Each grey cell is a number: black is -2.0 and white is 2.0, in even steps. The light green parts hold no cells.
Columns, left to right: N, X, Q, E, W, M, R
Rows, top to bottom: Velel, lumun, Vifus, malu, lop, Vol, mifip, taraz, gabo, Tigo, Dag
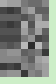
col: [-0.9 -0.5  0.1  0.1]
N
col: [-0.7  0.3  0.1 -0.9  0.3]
X
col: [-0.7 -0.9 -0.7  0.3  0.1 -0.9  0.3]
X

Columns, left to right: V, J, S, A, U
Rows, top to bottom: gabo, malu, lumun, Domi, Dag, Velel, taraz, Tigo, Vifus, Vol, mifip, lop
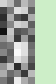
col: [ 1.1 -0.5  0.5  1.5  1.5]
A
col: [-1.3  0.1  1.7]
S
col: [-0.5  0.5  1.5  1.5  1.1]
A
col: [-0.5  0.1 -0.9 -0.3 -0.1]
U
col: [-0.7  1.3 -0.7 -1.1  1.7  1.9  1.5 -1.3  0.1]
S
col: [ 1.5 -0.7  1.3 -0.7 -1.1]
S

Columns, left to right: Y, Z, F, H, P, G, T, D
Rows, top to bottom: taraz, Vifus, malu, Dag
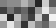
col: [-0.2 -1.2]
H
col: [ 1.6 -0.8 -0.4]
T

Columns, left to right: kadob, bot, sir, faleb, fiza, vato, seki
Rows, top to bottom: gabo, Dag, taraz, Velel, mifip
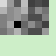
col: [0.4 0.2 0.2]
bot
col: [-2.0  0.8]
sir

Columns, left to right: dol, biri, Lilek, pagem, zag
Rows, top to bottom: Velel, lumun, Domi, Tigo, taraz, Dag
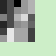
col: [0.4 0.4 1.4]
pagem
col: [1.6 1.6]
biri
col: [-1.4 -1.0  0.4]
dol
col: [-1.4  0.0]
dol
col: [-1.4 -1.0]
dol
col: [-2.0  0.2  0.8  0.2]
Lilek

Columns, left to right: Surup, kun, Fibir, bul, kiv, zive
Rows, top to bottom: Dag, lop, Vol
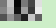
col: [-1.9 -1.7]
Fibir
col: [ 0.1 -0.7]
Surup

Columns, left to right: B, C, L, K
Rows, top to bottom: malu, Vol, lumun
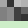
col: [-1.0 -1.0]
L
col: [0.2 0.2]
C
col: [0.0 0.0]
B
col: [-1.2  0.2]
C
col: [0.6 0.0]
B

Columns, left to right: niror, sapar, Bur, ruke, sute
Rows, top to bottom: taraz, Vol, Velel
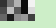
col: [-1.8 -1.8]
ruke
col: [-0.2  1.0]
sapar
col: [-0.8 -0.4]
niror
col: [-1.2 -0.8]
niror
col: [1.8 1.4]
sute
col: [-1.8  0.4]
ruke

